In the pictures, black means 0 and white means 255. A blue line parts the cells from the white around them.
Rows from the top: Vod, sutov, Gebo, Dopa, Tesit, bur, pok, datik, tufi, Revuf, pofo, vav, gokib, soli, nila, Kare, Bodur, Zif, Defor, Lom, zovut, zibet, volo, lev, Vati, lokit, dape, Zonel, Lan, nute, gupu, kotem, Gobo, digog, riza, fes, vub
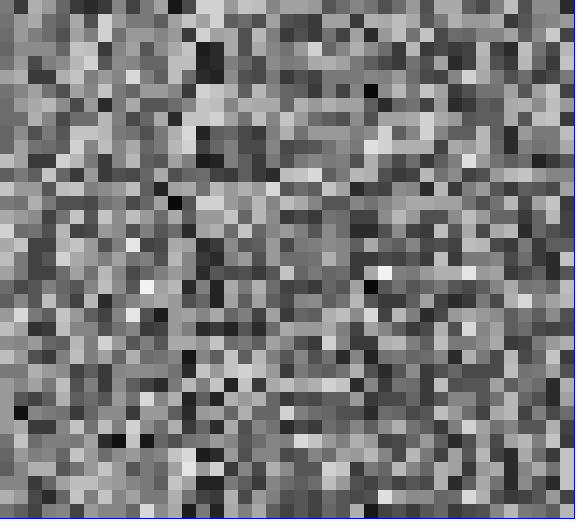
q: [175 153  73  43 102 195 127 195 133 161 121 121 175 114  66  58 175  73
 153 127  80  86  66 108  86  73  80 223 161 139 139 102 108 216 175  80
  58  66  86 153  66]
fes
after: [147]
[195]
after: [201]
[66]
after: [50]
[58]

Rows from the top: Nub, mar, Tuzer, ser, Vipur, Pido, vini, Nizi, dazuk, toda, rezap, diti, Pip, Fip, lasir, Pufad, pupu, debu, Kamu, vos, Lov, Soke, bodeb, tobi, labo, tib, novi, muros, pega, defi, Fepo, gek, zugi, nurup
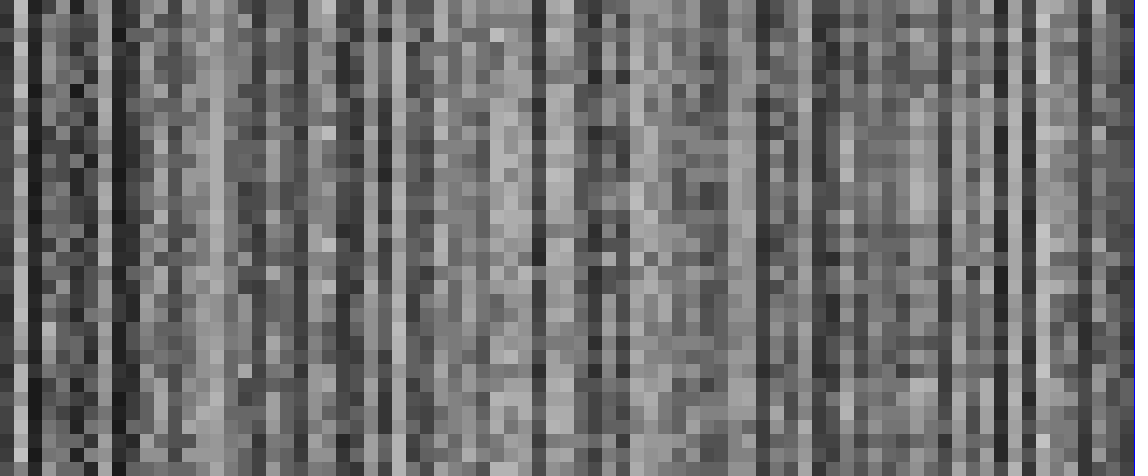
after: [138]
[160]
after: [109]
[179]
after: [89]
[116]

